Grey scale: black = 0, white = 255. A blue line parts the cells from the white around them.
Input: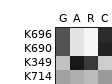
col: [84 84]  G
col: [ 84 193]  G

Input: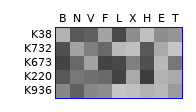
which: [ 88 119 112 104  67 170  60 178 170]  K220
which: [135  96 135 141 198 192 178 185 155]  K936

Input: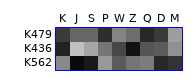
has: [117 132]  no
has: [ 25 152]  yes

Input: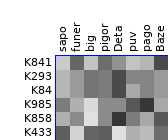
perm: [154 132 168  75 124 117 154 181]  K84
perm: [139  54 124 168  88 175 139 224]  K858
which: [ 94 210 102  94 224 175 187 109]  K433
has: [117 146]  no

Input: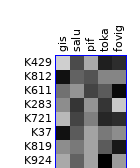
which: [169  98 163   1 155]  K924
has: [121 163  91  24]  yes
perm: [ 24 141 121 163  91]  K819

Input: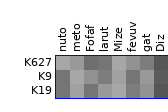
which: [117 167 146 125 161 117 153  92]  K9
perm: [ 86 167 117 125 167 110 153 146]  K627
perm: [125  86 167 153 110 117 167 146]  K627
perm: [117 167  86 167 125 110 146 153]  K627
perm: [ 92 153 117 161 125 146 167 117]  K9
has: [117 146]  no
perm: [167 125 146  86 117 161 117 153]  K19

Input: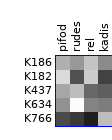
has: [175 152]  yes
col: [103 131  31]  rel

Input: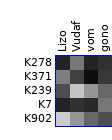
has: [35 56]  no
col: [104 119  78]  gono
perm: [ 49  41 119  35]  K7
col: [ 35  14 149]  vom
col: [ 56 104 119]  gono
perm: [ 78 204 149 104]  K902
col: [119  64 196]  Vudaf

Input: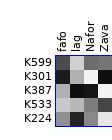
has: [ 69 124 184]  no
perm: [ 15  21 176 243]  K387

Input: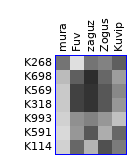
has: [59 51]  no
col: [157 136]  Kuvip

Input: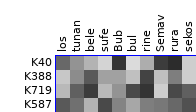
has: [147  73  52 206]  yes
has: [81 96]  no
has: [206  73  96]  yes
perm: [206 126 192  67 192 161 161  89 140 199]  K388
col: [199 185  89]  los
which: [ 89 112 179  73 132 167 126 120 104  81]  K587

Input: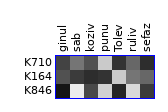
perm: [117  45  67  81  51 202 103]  K710
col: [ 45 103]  sefaz
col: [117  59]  sab

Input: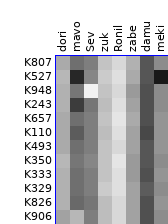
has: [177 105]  yes
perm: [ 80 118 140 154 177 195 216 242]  K948
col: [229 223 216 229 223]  Ronil
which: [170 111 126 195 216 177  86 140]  K807
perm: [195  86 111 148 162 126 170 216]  K493

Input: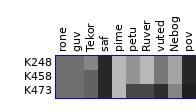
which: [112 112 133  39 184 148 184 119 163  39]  K248
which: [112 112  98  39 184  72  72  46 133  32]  K473
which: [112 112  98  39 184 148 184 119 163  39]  K458

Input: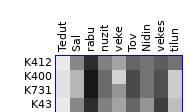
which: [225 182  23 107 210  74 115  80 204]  K400
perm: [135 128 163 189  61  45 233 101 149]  K43

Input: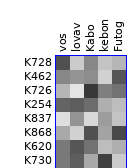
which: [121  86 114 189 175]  K620
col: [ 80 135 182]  vos
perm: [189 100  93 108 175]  K254

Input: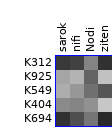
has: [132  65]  no
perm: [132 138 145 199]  K404

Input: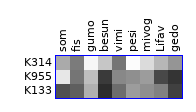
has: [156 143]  yes
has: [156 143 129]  yes
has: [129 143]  no
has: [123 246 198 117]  yes
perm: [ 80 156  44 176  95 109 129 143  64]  K133
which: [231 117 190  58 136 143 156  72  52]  K955
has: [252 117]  no

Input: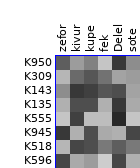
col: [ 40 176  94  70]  Delel
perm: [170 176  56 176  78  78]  K135
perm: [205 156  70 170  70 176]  K596

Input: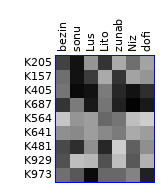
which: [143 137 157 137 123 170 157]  K641
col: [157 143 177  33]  dofi
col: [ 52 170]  Lito
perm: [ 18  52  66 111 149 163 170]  K205

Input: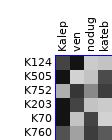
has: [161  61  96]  no
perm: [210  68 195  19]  K70
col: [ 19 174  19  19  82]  Kalep
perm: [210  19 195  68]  K70
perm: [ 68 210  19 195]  K70
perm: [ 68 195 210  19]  K70

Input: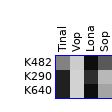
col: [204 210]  Vop
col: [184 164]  Sop
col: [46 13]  Lona
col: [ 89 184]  Sop
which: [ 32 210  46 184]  K290
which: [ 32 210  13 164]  K640
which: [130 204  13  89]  K482

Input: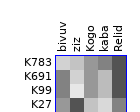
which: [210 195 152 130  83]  K783
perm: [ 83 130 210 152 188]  K691
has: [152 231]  no
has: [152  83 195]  yes
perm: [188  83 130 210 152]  K691
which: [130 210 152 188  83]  K691
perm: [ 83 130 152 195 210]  K783

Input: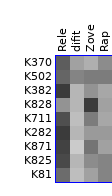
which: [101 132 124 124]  K502
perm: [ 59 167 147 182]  K382
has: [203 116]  yes

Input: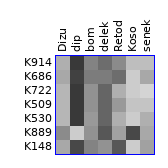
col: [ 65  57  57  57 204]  dip
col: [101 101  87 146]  delek
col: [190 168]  senek
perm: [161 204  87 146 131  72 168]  K148

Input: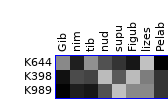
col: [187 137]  Figub
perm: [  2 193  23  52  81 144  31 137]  K644
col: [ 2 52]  Pelab
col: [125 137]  lizes
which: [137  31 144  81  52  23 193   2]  K644
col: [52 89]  supu
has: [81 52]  yes

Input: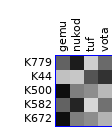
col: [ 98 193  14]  gemu
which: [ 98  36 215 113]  K582
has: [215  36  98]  no
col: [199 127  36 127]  nukod
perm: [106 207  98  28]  K779
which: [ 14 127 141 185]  K500

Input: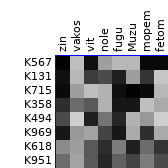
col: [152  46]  mopem
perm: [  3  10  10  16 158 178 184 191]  K715
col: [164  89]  vit
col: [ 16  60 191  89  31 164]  vit
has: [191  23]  no

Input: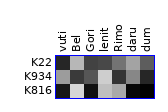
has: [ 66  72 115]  yes
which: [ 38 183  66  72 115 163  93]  K22
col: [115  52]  Rimo
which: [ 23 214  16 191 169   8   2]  K816

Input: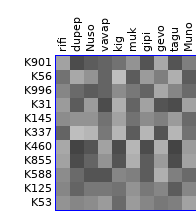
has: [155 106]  yes
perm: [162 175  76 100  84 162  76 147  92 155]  K855
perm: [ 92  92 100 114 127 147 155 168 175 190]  K56
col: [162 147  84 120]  vavap

